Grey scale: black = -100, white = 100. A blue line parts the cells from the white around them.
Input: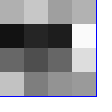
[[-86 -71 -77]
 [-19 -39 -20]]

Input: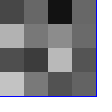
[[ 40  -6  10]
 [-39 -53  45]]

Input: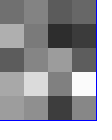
[[ 37  -4 -65]
 [-28   4  22]]

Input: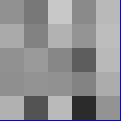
[[33  2 40]
 [14 21  6]]

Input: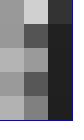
[[ 19 -34 -74]
 [ 41  21 -75]]

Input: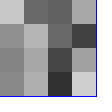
[[ 13  42 -17]
 [  3  31 -45]]

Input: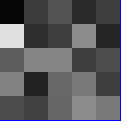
[[ 76 -64 -52]
 [-27   5   5]]

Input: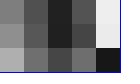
[[ 12 -32 -75]
 [ 37 -13 -45]]
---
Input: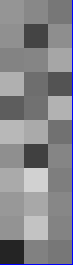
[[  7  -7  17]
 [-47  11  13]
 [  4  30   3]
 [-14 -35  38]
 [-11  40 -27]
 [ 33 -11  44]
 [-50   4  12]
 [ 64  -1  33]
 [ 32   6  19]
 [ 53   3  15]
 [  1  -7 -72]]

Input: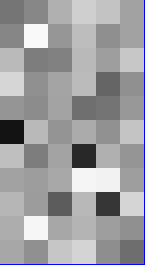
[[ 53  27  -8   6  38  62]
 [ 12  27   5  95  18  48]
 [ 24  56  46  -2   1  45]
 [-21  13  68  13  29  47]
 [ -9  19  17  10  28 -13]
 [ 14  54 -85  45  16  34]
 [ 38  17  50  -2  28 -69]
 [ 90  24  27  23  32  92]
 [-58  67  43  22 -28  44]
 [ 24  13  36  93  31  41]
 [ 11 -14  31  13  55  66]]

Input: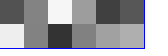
[[-50 -32 -36   3  93  23]
 [ 26  37  87   2 -60   1]]

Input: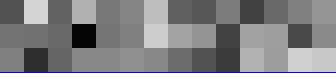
[[  0  17 -36  66 -23  39  -6   4  49 -25 -32  -3 -49 -18]
 [-43   8 -10 -11 -18 -96  -8   0  61  28  16 -48  27  24]
 [ 63  57   0 -64 -21   7   7  13   7 -15 -36 -54  40  23]]

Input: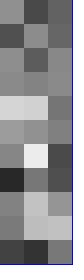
[[-43 -23  13]
 [ 10 -20 -37]
 [-28   7  11]
 [  3   8   8]
 [ 64  -8  67]
 [ 14   0  22]
 [ 85 -42   5]
 [ -7 -38 -69]
 [ 52  17   2]
 [ 48  51  -4]
 [-60  -6 -48]]

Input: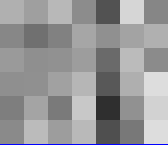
[[ 68   5  38  25  44  10 -36]
 [ 28  38   6 -12   1  30  13]
 [ 47   9  21  12  14  23 -17]
 [ 37  73  12  13  26  43 -31]
 [ 14  65  -1  29  -4  57 -63]
 [ -6  73   8  47  23  45 -38]]

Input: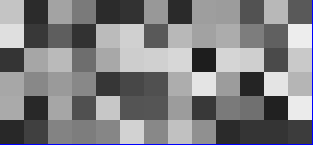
[[ 44 -30  54 -66  28  -4 -66 -61  19 -67  24  22 -36]
 [-25  86  75 -56 -26 -61  47  63 -30  44  27  35  -2]
 [-42  58 -59  30  46 -14  32  61  63  69 -77  67  62]
 [ 79  42  31   7  21   7 -58 -44 -37  36  79  22 -72]
 [-74  84  33 -69  30 -37  56 -34 -33  22 -56  -4 -12]
 [-59 -53 -69 -50   3  -2   5  65   7  51  13 -67 -59]]

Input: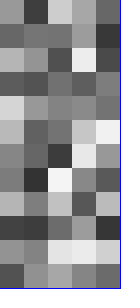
[[ 31 -19  20 -51  61]
 [ 22 -56 -19  -8 -10]
 [ 86 -42  42  16 -37]
 [-26  -2 -28 -35 -11]
 [  8 -10  67  19   3]
 [ 55  89  45 -24 -10]
 [ 82  19   5 -20 -53]
 [  7 -30  -3 -60  91]
 [-32  47  42  -1  51]
 [ 22 -58 -48 -52 -15]
 [ 84  63  15   3  79]
 [  4 -16 -36  14  31]]

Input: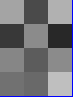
[[-42  39  29]
 [  9 -69 -56]
 [-28   9   5]
 [-18  50 -11]]
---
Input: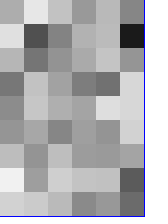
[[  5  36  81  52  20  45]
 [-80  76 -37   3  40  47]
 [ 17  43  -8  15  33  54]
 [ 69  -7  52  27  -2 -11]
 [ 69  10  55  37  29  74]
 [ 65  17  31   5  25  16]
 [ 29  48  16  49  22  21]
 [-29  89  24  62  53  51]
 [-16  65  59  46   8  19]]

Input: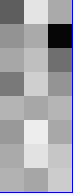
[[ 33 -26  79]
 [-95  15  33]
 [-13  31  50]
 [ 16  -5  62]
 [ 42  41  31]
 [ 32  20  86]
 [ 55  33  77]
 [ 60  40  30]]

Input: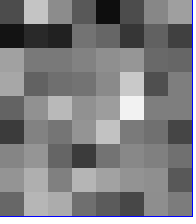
[[ 25 -40  54  10 -31 -89 -40   6]
 [-50 -85 -68 -74 -10 -20 -58 -24]
 [-20  26  -5  -5   2  12  18 -18]
 [ -1  31 -23 -13 -10   8  58 -38]
 [ -1 -22  14  45  14  23  90  -1]
 [-46 -54   2  -8  16  52  -4 -12]
 [-12   4  17 -21 -54 -10   7   0]
 [-31  16  37   0  42  27  15  12]
 [ -3 -19  43  35 -13 -29 -44  11]]

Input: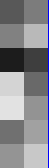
[[ -3 -31]
 [ 45   1]
 [-51 -78]
 [-18  66]
 [ 15  77]
 [ 26 -12]
 [ 57  16]]

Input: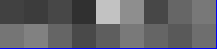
[[ -6 -49 -53 -44 -62  52  11 -44 -20]
 [-14  -8   1 -21 -43 -26  -5 -21 -30]]

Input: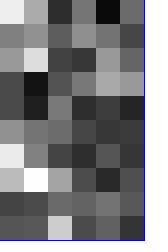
[[-16  87  34 -65  -8 -92]
 [-46   0  14 -27  12 -10]
 [-21  20  73 -48 -57  20]
 [ 20 -42 -85 -35  -6  32]
 [-71 -42 -76  -5 -64 -52]
 [-54  14  -9 -15 -46 -57]
 [-58  84   1 -47 -64 -33]
 [-38  46  99  29 -40 -68]
 [-32 -47 -41 -18 -22 -10]
 [-59 -33 -32  61 -41 -25]]
